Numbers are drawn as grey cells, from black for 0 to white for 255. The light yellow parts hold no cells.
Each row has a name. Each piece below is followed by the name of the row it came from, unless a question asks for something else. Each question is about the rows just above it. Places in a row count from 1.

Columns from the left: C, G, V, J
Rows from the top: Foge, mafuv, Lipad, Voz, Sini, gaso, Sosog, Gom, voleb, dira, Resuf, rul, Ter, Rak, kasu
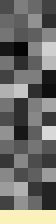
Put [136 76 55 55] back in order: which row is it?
rul
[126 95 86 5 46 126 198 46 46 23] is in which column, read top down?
G

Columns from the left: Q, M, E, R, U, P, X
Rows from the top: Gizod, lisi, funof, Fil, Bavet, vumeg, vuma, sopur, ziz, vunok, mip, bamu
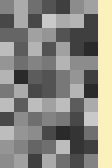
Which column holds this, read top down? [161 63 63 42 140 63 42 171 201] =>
X
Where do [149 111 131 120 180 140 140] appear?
Bavet
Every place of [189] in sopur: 1 3 5
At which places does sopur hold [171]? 7
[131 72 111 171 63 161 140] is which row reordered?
bamu

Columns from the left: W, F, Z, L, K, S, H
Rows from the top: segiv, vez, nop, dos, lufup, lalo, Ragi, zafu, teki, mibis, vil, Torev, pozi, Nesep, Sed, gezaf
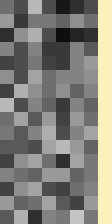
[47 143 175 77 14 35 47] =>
nop
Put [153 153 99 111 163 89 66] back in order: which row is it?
Sed
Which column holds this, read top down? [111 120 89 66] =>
W
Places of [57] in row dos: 4 5
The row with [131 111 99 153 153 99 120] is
pozi

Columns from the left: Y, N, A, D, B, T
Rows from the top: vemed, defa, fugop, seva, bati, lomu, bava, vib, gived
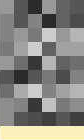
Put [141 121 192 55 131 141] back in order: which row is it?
vib
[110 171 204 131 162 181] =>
bava
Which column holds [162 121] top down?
B
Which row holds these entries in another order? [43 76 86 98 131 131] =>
defa
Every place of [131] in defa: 1 3
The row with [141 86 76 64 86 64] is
gived

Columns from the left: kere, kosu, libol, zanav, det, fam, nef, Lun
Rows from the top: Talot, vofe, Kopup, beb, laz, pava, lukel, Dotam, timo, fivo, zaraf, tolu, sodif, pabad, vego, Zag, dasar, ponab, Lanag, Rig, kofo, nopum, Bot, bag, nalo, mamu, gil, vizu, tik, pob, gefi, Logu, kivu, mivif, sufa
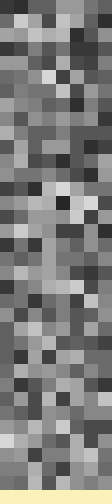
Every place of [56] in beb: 1 6 7
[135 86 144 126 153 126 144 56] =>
timo
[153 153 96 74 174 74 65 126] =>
laz

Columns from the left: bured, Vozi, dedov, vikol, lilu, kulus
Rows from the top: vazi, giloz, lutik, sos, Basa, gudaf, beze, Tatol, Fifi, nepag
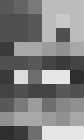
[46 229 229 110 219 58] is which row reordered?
gudaf
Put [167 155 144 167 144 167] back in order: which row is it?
Fifi
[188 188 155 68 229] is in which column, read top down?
vikol
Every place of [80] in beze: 2 6
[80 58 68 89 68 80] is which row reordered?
Basa
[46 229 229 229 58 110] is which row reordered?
nepag

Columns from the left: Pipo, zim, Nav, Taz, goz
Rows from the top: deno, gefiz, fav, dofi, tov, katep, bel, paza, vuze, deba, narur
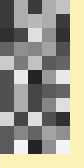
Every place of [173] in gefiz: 2 4
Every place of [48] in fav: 1 5
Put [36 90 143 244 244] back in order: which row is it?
narur
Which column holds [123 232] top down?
zim
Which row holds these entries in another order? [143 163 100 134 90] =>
deba
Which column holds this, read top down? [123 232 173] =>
zim

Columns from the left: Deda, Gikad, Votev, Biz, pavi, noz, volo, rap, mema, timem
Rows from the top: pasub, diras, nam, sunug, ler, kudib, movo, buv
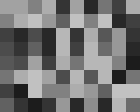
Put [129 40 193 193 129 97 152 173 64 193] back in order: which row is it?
diras
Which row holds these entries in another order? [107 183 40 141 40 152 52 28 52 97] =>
buv

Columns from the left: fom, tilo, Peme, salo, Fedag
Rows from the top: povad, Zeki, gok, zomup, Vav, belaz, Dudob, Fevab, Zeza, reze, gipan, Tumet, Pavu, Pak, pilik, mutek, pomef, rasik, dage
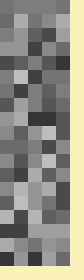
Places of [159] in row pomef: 3 4 5
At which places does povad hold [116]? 1 5
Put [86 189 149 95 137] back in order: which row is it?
reze
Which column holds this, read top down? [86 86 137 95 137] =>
Fedag

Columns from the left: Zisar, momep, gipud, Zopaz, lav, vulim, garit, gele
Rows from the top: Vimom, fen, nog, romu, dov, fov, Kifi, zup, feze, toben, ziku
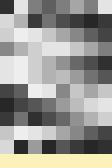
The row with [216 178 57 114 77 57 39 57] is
fen
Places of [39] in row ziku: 2 4 7
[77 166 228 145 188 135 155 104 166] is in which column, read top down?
lav
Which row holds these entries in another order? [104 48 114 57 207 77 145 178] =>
feze
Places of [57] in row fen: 3 6 8
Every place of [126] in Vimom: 3 5 7

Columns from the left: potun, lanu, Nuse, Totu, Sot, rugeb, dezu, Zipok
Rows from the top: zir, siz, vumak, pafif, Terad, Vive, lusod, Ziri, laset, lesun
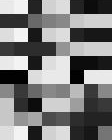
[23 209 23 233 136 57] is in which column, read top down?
Zipok
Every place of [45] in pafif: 2 3 4
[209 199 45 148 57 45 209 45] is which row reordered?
pafif
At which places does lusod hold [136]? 1 4 8
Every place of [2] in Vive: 1 2 6
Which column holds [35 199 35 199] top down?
rugeb

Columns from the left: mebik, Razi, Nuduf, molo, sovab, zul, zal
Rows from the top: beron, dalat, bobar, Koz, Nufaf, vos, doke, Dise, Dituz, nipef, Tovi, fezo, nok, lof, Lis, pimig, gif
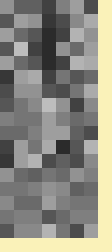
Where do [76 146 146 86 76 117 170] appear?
doke
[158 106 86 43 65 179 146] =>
bobar
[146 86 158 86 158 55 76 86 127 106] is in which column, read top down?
mebik
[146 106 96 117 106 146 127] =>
nok
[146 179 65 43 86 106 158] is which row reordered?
bobar
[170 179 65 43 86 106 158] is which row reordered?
Nufaf
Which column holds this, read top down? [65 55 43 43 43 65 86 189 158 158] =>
molo

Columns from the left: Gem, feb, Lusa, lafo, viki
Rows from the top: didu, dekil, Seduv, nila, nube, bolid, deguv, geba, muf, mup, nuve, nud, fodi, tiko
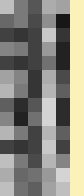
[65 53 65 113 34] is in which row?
nube
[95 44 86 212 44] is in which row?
geba
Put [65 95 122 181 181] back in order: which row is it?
mup
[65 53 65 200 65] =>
nuve

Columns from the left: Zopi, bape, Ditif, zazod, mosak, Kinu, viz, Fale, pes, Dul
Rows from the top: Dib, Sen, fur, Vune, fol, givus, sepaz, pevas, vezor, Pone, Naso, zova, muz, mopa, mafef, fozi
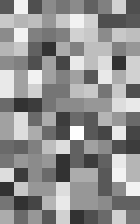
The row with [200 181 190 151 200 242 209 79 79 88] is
Sen
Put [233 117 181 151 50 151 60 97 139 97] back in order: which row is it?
zova
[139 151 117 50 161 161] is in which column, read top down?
zazod

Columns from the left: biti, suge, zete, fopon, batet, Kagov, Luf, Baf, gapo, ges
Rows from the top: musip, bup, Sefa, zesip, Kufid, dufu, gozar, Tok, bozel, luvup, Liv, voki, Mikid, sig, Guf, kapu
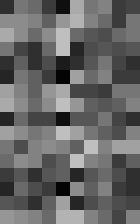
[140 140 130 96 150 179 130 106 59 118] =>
bup
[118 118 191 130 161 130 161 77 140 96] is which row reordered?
luvup
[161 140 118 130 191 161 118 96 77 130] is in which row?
luvup
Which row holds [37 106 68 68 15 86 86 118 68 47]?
bozel

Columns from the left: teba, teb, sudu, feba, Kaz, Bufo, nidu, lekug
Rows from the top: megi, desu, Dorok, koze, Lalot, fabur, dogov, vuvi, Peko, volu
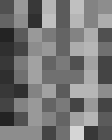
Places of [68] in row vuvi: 1 6 8
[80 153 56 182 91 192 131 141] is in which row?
megi
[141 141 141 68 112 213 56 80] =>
volu

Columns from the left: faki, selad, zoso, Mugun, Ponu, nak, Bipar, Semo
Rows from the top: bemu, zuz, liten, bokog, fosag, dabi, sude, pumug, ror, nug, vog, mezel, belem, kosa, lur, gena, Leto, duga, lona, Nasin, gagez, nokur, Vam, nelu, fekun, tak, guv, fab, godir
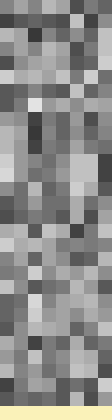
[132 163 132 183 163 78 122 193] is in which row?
bokog
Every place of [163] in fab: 3

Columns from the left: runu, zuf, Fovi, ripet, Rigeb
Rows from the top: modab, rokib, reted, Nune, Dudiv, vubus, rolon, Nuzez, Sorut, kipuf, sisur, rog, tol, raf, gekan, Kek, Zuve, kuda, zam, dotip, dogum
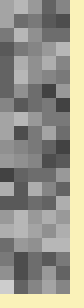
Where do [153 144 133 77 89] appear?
rog
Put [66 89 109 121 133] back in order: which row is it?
Nuzez
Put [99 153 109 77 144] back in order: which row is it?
dotip
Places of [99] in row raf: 5
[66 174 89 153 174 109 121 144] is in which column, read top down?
runu
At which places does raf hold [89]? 2

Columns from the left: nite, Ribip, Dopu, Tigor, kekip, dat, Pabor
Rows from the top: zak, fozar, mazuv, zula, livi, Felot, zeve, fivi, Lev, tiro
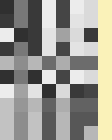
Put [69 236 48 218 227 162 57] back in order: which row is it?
zeve
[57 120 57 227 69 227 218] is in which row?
zula
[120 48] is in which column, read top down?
Ribip

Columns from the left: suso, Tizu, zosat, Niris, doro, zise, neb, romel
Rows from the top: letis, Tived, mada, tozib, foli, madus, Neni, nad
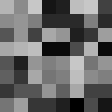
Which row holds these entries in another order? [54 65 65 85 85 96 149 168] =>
Neni
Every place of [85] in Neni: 2 3
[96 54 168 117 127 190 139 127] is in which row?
madus
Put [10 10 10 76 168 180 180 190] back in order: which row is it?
tozib
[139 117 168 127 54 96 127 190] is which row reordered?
madus

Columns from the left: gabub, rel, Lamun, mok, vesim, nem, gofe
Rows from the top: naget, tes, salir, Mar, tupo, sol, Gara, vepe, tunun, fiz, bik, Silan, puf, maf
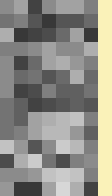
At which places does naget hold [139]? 1 4
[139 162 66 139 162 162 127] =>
naget
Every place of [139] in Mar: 3 5 6
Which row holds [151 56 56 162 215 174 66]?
maf

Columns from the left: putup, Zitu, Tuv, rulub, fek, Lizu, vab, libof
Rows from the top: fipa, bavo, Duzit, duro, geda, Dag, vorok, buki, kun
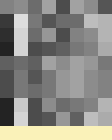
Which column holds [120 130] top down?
libof
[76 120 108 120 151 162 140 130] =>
vorok
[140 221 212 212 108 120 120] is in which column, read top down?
Zitu

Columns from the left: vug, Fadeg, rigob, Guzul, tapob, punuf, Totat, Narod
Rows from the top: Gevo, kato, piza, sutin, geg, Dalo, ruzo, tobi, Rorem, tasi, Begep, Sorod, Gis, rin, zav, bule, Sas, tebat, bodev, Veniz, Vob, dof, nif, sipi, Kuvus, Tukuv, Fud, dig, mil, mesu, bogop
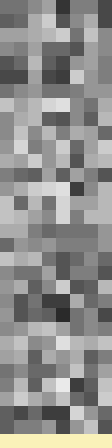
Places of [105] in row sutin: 4 5
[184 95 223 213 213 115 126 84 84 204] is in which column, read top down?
tapob
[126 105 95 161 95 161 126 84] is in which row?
Gis
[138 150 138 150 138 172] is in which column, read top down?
vug
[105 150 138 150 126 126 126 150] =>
tebat

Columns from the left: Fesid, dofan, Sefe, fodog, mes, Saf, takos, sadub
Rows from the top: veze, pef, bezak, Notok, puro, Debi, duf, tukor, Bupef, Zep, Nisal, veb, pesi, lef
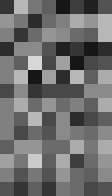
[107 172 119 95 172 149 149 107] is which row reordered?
Nisal
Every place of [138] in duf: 2 7 8
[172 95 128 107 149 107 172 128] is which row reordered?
tukor
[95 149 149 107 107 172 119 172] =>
Nisal
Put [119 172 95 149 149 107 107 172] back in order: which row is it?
Nisal
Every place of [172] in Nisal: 6 8

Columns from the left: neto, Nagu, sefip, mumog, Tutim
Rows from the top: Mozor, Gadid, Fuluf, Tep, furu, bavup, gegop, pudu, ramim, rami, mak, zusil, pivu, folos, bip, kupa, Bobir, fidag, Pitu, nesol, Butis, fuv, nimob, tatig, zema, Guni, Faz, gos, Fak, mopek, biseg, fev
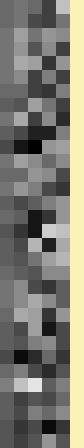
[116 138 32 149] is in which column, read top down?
mumog
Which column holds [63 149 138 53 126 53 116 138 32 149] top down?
mumog
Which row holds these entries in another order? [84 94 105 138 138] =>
nesol
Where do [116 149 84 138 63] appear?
Tep
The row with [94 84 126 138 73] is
zema
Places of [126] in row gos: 1 5
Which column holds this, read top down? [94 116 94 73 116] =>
neto

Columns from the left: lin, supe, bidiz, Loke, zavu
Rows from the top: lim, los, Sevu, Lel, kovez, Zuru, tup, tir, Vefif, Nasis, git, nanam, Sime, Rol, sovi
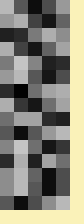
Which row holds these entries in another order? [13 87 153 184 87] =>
Nasis
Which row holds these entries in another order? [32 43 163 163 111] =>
Vefif
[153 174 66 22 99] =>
los
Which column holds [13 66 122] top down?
bidiz

